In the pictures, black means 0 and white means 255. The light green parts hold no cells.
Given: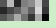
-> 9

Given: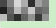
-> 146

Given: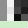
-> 84

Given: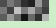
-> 179

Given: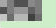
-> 109

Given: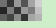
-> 180

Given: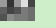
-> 109

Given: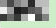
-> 131
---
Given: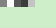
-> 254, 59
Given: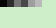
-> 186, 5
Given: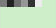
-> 237, 34
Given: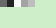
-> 251, 36
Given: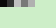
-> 192, 10
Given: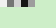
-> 240, 21
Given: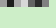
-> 215, 29
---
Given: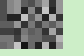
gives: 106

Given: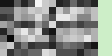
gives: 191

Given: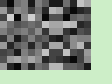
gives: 153

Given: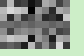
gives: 82

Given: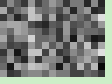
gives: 152
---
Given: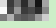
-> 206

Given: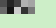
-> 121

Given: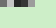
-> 156

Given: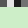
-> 114

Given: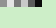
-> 11

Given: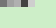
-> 206

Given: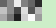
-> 156

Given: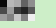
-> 239

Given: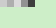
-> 62

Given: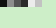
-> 194
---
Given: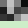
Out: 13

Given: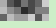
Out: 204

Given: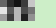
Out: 198

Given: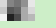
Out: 231

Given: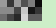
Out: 11

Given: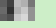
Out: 118

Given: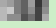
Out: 125

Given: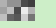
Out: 62

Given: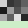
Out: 96
